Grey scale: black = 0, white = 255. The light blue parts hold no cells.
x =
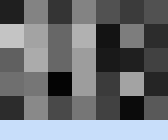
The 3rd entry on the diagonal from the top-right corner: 25
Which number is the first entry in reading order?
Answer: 31
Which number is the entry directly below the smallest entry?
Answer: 73
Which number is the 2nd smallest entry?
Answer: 11
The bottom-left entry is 44
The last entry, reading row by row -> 89
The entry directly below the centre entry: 157
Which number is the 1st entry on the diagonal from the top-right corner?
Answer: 81
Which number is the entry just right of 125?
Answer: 44
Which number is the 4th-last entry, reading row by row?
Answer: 118
